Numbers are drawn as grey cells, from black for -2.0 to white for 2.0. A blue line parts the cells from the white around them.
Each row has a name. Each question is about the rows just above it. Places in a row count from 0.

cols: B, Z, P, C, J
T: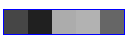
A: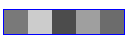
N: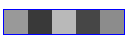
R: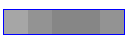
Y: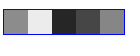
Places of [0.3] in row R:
1 4
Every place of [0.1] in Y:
4
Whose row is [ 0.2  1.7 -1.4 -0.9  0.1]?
Y

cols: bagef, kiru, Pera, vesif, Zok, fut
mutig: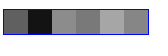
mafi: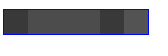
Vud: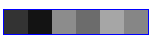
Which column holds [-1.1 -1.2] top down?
bagef
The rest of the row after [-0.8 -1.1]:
[-0.7]
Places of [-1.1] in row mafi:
0 4
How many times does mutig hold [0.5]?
0
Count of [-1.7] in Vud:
1

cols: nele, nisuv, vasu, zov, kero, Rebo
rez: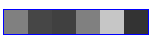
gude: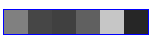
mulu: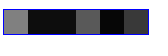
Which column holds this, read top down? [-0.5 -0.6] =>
zov
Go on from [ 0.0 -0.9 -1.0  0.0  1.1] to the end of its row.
[-1.2]
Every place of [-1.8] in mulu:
1 2
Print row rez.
[ 0.0 -0.9 -1.0  0.0  1.1 -1.2]
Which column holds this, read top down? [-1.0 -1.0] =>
vasu
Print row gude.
[ 0.0 -0.9 -1.0 -0.5  1.1 -1.4]
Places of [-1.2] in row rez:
5

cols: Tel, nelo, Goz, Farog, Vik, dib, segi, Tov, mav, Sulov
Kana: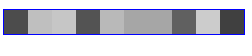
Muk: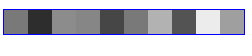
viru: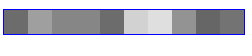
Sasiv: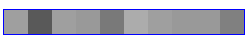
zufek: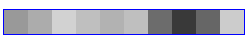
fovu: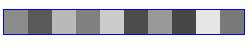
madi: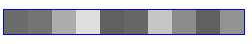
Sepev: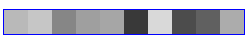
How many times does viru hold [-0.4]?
1
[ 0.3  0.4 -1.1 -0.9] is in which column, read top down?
Tov
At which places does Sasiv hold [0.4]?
3 7 8

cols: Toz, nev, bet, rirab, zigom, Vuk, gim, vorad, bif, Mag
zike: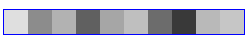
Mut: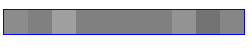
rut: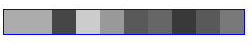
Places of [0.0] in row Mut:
1 3 4 5 6
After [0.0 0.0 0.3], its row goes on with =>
[-0.2  0.1]
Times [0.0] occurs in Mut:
5
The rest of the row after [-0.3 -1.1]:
[0.9 1.1]
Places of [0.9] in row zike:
8

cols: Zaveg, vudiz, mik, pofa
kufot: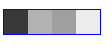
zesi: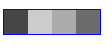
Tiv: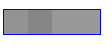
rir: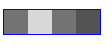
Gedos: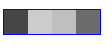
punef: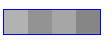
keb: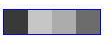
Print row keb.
[-1.1  1.1  0.7 -0.3]
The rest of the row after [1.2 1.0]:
[-0.3]

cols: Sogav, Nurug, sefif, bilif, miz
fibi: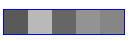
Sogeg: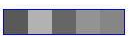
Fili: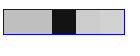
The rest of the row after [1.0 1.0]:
[-1.7  1.2  1.3]
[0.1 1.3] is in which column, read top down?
miz
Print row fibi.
[-0.6  0.9 -0.4  0.3  0.1]
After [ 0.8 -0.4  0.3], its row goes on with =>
[0.1]
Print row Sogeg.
[-0.6  0.8 -0.4  0.3  0.1]
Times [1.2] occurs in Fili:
1
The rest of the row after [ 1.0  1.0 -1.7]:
[1.2 1.3]

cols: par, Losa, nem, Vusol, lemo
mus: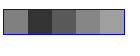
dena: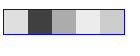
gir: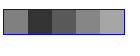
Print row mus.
[ 0.0 -1.2 -0.6  0.1  0.5]
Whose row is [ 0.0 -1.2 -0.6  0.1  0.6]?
gir

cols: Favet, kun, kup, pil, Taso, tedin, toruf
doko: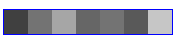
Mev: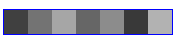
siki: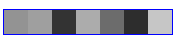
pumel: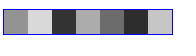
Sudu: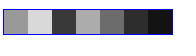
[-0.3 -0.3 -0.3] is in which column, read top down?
Taso
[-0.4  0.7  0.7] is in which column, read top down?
pil
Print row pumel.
[ 0.3  1.4 -1.2  0.7 -0.3 -1.3  1.1]
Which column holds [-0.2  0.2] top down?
Taso
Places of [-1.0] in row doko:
0
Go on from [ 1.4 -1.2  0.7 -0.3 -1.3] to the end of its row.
[1.1]

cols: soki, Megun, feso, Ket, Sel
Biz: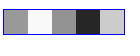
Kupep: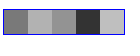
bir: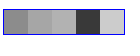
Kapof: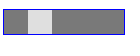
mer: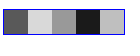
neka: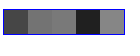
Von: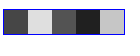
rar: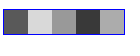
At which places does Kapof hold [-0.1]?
0 2 3 4
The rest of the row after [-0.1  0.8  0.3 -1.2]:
[1.0]

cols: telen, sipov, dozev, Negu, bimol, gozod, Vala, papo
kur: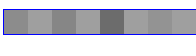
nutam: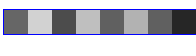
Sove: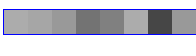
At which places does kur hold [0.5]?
1 3 5 7
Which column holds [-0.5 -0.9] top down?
Vala
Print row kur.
[ 0.2  0.5  0.1  0.5 -0.3  0.5  0.3  0.5]
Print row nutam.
[-0.4  1.3 -0.8  1.0 -0.5  0.8 -0.5 -1.4]

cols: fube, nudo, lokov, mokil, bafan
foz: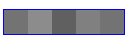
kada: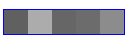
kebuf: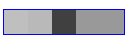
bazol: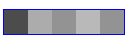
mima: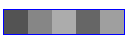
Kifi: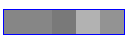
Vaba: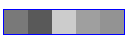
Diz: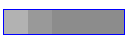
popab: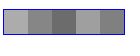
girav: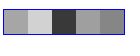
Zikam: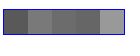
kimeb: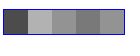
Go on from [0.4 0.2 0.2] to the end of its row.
[0.2]
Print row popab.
[ 0.7  0.1 -0.3  0.5  0.0]
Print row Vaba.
[-0.1 -0.6  1.2  0.5  0.3]
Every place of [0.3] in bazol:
2 4
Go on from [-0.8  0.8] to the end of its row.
[ 0.3 -0.1  0.3]
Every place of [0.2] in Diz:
2 3 4

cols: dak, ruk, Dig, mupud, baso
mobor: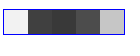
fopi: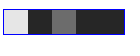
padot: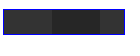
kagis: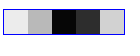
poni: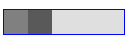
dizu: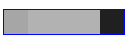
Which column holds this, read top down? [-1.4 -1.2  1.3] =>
baso
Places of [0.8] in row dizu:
1 2 3
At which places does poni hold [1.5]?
2 3 4
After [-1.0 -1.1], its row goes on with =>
[-0.8  1.1]
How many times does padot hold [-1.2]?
3
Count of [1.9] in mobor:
0
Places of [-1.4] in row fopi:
1 3 4

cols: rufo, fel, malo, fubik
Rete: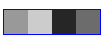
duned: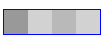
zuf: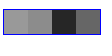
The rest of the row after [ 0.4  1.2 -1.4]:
[-0.3]
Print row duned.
[0.4 1.3 0.9 1.3]
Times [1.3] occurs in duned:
2
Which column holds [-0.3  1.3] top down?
fubik
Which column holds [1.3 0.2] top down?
fel

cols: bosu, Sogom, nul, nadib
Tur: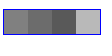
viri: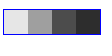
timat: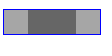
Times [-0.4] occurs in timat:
2
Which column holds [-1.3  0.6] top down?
nadib
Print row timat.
[ 0.6 -0.4 -0.4  0.6]

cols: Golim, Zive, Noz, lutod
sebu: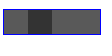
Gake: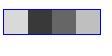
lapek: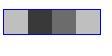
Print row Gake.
[ 1.4 -1.1 -0.4  1.0]
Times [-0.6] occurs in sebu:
3
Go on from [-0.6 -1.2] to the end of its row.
[-0.6 -0.6]
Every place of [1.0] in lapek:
0 3
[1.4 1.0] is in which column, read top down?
Golim
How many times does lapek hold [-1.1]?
1

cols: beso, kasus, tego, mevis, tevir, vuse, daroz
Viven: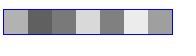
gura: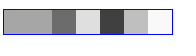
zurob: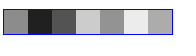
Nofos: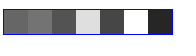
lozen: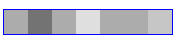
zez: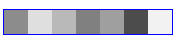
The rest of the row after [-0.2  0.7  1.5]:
[0.7 0.7 1.1]
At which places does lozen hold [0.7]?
0 2 4 5
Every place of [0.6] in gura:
0 1
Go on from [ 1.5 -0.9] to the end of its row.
[ 2.0 -1.4]

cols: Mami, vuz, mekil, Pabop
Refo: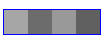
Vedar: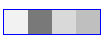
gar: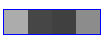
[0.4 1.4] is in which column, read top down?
mekil
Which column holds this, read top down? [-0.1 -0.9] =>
vuz
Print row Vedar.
[ 1.8 -0.1  1.4  1.0]

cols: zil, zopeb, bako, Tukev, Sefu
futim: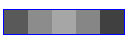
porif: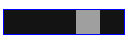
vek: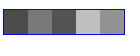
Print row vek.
[-0.8 -0.1 -0.7  1.0  0.3]
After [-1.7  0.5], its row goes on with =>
[-1.7]
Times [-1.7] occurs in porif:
4

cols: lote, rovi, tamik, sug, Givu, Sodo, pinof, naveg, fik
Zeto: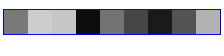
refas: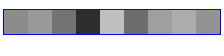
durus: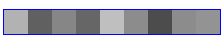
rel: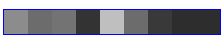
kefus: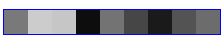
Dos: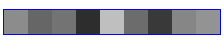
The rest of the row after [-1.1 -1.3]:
[-1.3]
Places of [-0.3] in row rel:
1 5
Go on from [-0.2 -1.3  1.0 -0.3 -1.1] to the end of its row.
[0.1 0.3]
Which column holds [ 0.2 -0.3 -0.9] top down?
Sodo
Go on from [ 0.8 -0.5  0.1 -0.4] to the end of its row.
[ 1.0  0.2 -0.8  0.2  0.3]
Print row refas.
[ 0.2  0.4 -0.2 -1.3  1.0 -0.3  0.5  0.7  0.3]
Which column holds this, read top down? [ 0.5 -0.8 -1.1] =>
pinof

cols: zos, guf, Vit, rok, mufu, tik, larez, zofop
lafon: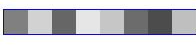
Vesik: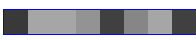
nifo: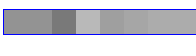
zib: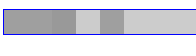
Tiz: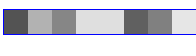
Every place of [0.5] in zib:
0 1 4
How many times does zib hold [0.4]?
1
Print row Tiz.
[-0.7  0.8  0.1  1.5  1.5 -0.5  0.0  1.6]
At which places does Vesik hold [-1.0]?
4 7
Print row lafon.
[ 0.0  1.3 -0.4  1.6  1.1 -0.3 -0.8  1.0]
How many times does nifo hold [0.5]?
1

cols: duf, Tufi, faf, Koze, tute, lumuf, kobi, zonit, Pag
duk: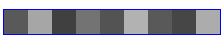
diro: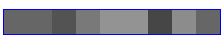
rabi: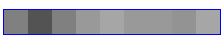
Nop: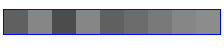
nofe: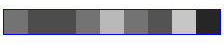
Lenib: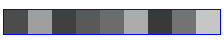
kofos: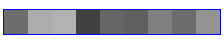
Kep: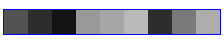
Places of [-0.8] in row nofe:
1 2
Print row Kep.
[-0.7 -1.3 -1.7  0.4  0.6  0.9 -1.3 -0.1  0.7]
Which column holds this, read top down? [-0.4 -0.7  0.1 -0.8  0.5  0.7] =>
Tufi
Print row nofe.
[-0.2 -0.8 -0.8 -0.2  0.9 -0.2 -0.7  1.1 -1.4]
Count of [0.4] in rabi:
3
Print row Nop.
[-0.5  0.1 -0.8  0.1 -0.5 -0.3 -0.1  0.1  0.2]
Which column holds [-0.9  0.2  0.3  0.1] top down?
zonit

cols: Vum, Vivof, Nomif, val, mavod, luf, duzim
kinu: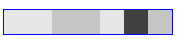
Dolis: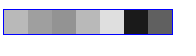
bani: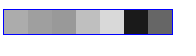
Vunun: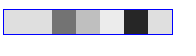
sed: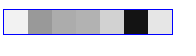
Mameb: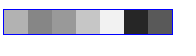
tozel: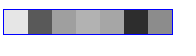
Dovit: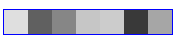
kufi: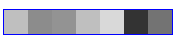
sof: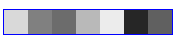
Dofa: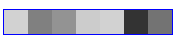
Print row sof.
[ 1.4  0.0 -0.3  0.9  1.7 -1.4 -0.5]
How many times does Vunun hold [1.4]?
0
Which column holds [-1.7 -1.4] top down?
luf
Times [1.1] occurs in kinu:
3

